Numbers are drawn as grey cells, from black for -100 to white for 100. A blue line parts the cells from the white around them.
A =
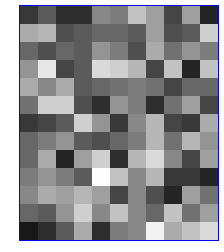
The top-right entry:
-72
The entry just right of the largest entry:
52
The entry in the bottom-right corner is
71
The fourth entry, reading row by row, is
-64
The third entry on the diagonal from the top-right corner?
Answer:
-11
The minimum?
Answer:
-81
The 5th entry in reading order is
7
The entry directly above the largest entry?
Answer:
62
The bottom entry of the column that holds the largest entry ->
-64
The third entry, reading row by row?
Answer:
-64
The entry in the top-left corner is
-56
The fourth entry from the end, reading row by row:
90
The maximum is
99
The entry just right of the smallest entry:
-64
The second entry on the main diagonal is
43
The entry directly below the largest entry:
25
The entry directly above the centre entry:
16
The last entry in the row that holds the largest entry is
-72
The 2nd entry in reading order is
-29

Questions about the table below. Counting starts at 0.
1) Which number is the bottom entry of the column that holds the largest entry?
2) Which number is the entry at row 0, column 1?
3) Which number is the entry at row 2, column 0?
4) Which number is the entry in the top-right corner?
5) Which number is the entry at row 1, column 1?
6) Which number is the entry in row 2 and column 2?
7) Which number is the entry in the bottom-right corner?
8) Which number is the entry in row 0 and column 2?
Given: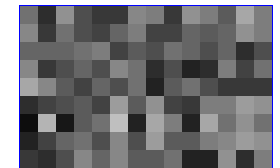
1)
6
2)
-65
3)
-21
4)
-2
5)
-56
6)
-21
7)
-2
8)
14

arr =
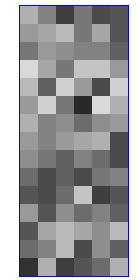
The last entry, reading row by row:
38
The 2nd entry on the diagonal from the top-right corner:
30
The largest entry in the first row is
38
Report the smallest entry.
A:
-69
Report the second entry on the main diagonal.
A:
30
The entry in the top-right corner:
-33
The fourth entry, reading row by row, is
-7
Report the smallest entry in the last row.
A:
-61
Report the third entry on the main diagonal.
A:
11
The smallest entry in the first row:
-51
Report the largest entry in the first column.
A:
70
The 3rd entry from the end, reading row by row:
-33
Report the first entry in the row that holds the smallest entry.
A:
20
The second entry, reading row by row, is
2
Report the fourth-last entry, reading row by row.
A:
-51
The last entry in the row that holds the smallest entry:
38

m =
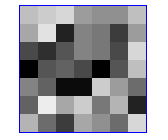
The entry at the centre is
-43
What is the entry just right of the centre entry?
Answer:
-99
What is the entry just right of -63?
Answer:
-33
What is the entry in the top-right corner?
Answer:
50
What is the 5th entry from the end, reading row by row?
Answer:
-53
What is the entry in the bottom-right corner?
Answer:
69
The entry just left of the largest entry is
-23
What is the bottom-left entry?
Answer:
41
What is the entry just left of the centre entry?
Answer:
-23
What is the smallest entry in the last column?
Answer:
-73
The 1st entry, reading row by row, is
50
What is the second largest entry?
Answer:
77
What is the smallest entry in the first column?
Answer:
-99
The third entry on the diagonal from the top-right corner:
-6
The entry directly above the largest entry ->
-23

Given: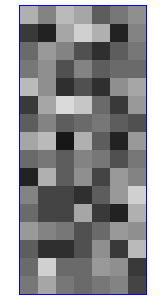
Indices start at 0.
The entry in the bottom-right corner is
-47
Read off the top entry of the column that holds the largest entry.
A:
46
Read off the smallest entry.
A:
-82
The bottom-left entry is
-7
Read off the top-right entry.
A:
12
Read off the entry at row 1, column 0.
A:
-55
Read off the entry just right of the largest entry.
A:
55
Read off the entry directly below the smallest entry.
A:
-27
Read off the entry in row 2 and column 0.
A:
-17
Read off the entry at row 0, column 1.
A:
3
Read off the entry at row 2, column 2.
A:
3
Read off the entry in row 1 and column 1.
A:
-73
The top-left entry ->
38
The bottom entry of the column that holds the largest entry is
-7
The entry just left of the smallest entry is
46
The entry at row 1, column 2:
30
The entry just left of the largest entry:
30
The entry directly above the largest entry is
-63
